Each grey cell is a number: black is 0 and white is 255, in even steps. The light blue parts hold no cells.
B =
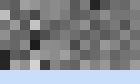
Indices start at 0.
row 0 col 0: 105
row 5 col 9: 106
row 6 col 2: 144
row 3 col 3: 53
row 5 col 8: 96
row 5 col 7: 120
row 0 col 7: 89
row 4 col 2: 138
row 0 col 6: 132
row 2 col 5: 93
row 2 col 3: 195
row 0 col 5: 139
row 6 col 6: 109
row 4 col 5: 139
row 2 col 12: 85
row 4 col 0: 111
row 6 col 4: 62
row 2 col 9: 85
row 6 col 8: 157
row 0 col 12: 104
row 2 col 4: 112
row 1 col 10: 140
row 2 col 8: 143
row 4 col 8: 134
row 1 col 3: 71
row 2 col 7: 119
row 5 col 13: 119
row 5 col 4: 147

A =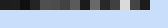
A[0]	29
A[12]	218
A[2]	15
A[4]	79

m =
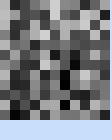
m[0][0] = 182
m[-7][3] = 100
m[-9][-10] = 46
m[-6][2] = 51
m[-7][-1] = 100
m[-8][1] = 104
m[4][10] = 85
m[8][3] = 138
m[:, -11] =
[182, 189, 183, 127, 182, 78, 142, 181, 137, 65, 176, 98]
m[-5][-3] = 199
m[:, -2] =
[97, 176, 72, 188, 86, 174, 78, 143, 111, 83, 180, 109]
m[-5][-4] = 129
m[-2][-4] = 170
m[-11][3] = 81
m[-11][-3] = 194
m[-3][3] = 128
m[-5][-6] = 96
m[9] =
[65, 85, 59, 128, 58, 115, 114, 39, 30, 83, 119]
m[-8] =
[182, 104, 117, 39, 100, 97, 118, 85, 73, 86, 85]
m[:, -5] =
[136, 99, 178, 177, 118, 90, 84, 7, 1, 114, 4, 117]
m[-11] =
[189, 155, 70, 81, 55, 206, 99, 70, 194, 176, 30]
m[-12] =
[182, 40, 69, 116, 151, 206, 136, 130, 44, 97, 164]
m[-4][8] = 158
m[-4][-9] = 40
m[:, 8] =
[44, 194, 202, 79, 73, 92, 80, 199, 158, 30, 44, 149]
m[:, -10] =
[40, 155, 50, 46, 104, 159, 113, 41, 36, 85, 30, 5]

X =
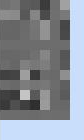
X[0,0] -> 113
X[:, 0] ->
[113, 141, 103, 102, 109, 103, 108, 65, 108, 65, 58, 108]
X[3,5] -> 108
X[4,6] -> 109
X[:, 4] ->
[60, 75, 147, 146, 109, 134, 126, 108, 120, 151, 155, 110]
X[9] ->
[65, 59, 196, 89, 151, 105, 91]
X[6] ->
[108, 103, 128, 120, 126, 108, 89]
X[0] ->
[113, 118, 93, 89, 60, 110, 161]
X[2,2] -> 107
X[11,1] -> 108
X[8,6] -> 95
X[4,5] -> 109
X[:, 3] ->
[89, 133, 118, 116, 109, 112, 120, 59, 117, 89, 47, 107]
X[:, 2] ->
[93, 88, 107, 108, 109, 106, 128, 158, 124, 196, 63, 108]
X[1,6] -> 121
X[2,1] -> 102
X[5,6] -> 85
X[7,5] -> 106

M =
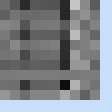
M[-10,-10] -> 109
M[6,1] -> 97
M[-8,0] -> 134
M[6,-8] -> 88
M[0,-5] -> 83
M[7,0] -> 122
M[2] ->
[134, 128, 84, 118, 120, 122, 91, 152, 108, 130]
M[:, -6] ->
[84, 108, 120, 95, 123, 108, 94, 123, 98, 132]
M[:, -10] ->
[109, 96, 134, 120, 110, 116, 94, 122, 111, 149]
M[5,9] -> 122
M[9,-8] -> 110
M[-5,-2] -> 124
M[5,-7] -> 106
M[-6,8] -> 127
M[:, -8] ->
[42, 106, 84, 53, 110, 73, 88, 124, 52, 110]
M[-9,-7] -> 106
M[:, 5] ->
[83, 109, 122, 94, 126, 110, 93, 123, 99, 132]
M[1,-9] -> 116
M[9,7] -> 137
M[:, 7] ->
[197, 129, 152, 187, 120, 158, 151, 121, 177, 137]
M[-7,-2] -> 126
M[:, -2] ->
[137, 145, 108, 126, 127, 124, 151, 123, 129, 97]

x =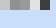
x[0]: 198
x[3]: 226
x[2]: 154
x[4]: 62
